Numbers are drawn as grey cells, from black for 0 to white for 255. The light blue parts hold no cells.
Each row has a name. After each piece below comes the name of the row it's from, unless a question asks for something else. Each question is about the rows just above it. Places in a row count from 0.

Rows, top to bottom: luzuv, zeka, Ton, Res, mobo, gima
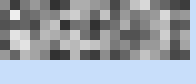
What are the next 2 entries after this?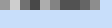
| 206 | 113 |
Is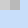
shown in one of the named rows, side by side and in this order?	no
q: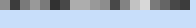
luzuv

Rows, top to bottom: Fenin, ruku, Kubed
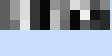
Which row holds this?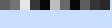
Kubed
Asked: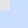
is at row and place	Kubed, 2
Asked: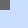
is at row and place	Kubed, 6
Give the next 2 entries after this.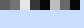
| 94 | 53 |

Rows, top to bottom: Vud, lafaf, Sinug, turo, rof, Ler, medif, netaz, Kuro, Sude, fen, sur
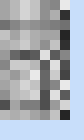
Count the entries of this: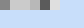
6
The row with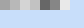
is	Kuro
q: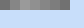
Sinug
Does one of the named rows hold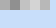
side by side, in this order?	no
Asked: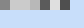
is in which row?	medif
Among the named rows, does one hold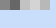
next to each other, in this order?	no
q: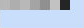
sur

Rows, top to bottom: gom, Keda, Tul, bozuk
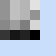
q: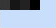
bozuk
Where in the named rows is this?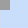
Tul, 1

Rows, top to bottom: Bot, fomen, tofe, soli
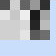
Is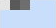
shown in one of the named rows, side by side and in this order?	yes
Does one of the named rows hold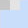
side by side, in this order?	no
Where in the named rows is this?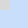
tofe, 2

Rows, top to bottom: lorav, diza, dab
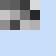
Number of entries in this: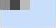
3
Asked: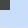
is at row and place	dab, 1

